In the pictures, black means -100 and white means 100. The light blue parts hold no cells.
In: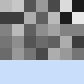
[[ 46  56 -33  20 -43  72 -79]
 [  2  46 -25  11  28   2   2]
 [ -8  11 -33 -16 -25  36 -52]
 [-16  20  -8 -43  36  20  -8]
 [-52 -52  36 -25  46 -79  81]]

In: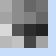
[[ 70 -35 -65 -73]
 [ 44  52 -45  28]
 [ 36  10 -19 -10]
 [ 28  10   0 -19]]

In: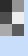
[[ 33 -29]
 [-39  86]
 [-66  16]]

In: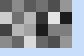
[[ 61 -11  43 -58  79 -78]
 [  9 -19  70 -19 -39  18]
 [-29   9 -29 -11 -39  18]
 [-49  43  27 -78  -1  -1]]

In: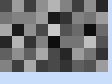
[[ 32 -80  12 -43  58 -35 -17 -89 -17]
 [  2 -51  32 -51 -43 -60 -25 -35  22]
 [ -8   2   2  22 -80 -60   2  -8  22]
 [-25  12 -25  32 -43 -70  22  -8 -60]
 [-43  22 -51  12  41   2 -51  12 -70]
 [-70  41 -60   2 -89  -8  -8  50 -35]]

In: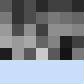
[[ 31  21  31 -21   3 -77 -50]
 [ 21 -40  11 -50  11  11   3]
 [ -5 -60 -40 -21  -5 -13 -21]
 [-30 -60 -40 -68 -50 -50 -68]
 [-77  21 -30  58 -30 -85  -5]]

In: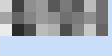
[[ 84 -67 -40  47  37 -40   4  56 -21]
 [ 66 -49  12  21 -31  -4 -31  47 -12]
 [ 29 -21   4  21  12 -12  -4  12 -12]]

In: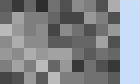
[[ 46  19  -1   9 -46   9 -11 -37 -11  19]
 [ 19   9  36  19  27  27 -11 -29 -11 -20]
 [  9  36   9   9 -29 -29 -20 -20  27 -37]
 [ -1  27  -1  46 -20  19 -56 -11 -37 -56]
 [-20  27  -1  -1 -20 -46 -46  19  -1 -37]
 [-29 -56 -20 -65 -11 -37   9  -1 -37  36]
 [-46 -37  19 -29  46  -1  -1 -11 -11 -29]]
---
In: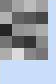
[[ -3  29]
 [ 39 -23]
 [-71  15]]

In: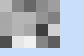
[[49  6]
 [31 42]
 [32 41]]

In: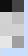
[[-89 -47]
 [ 65  49]
 [ 63  64]]

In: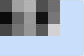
[[-37  26]
 [-91 -21]
 [-46  -8]]

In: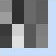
[[  7 -62]
 [ 23 -63]
 [-55  62]]

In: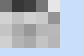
[[-14 -57]
 [ 65  51]
 [ 54  34]]

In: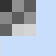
[[-61  13]
 [  7 -27]
 [-23  62]]

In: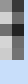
[[ 17 -55]
 [ 65 -16]
 [-13 -74]]
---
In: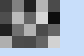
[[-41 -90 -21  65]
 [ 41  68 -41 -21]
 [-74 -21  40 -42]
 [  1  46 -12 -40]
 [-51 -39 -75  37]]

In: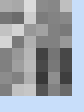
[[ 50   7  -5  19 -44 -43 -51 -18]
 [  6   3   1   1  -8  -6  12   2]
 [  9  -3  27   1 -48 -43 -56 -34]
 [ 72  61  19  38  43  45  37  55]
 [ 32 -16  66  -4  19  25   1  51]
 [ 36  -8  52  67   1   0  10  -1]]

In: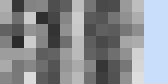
[[ 49  36  11  35  65  68  74]
 [ 21  14  -7  30  14  -7  14]
 [-40  -9 -28 -34 -13 -33 -36]
 [-43 -33 -25 -43 -32 -58 -51]
 [ -8 -29 -40 -26 -22   5 -12]
 [ 48  59  57  47  46  33  45]
 [-26   5  14 -13  22  17  24]
 [-39 -45 -60 -57 -22 -34 -39]
 [  5 -63   8   4 -26 -14 -28]
 [  3  59  16  60  26   6  72]
 [-57 -13 -36 -66  23  -6  -5]
 [ 39  31 -23   1  23  33   6]]

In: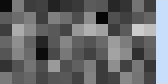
[[-52 -21  49 -22 -27 -58 -46]
 [ -9 -32  60 -39 -63  -6  -9]
 [-60 -50 -29  -2  10 -49   7]
 [-70 -37 -53  22  28  12 -47]
 [-32 -95  26 -17 -28 -54 -54]
 [-29  10  38 -34 -48  -2   2]
 [-55 -39  19 -24 -33 -25 -48]
 [-61 -14 -47   5  -6 -38 -31]
 [-73   0 -30 -31 -43  21 -33]
 [-49 -51 -23 -72 -91 -38 -45]
 [-52  -1  10 -22 -16  -9 -19]
 [ -2 -15  35  12   5 -35 -26]
 [-91 -28 -52 -19 -33 -61  -4]]

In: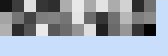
[[-11   8 -98]
 [-66  -1 -59]
 [ 65  44  18]
 [ 35 -12 -17]
 [ 78 -58 -75]
 [ 33 -16  74]
 [ 82  79  16]
 [ 36  -8 -15]
 [-64   2 -31]
 [-58  -1  83]
 [ 75 -47 -34]
 [-52  -8 -66]
 [-84  29  38]]

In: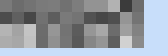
[[-15  -9   2   8]
 [-54  17  25  64]
 [ 40 -38 -15 -26]
 [ 15 -44  32  17]
 [ 15 -36  18   5]
 [ -2  -9 -28 -30]
 [-11  -4 -10  -8]
 [ -3 -27  18  13]
 [ -4 -11 -15 -16]
 [-10 -44  54  51]
 [-15 -25  28  31]
 [ -4 -40  41  35]]

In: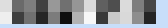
[[-45 -72]
 [ -1  11]
 [ 72  70]
 [-39  58]
 [-25 -55]
 [ 72  94]
 [ 18  40]
 [-12 -89]
 [ 19  -3]
 [-49 -71]
 [ -1 -12]
 [-17 -51]
 [ 74  87]]

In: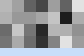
[[ 77  35  14  22]
 [-23 -78  38  77]
 [ 24  54  42   3]
 [-45  30 -69 -61]
 [-23  19  -8 -15]
 [ 26  19  55  33]
 [ 44  39 -16  -9]]

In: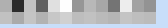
[[ 15  47]
 [ 27  49]
 [ 86  54]
 [ -9  42]
 [ 31  46]
 [ 44  51]
 [ 18  48]
 [ 99  63]
 [ 76  56]
 [-25  40]
 [ 52  54]
 [-66  33]
 [ 38  51]]
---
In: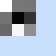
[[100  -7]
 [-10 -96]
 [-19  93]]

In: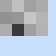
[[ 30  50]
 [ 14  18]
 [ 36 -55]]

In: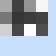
[[ 33 -49]
 [ -7 -58]
 [ 63 -44]]

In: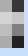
[[ 36 -57]
 [ 66  56]
 [ 48   0]]

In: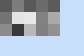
[[-31  -2]
 [-10  79]
 [ 10 -56]]

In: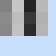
[[ 1 55]
 [ 9 48]
 [ 6 51]]

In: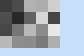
[[-52 -40]
 [-39 -69]
 [-44  -7]]

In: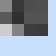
[[  7 -55]
 [-30 -62]
 [ 60   1]]

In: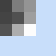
[[-50  -2]
 [-47 -37]
 [-36  36]]
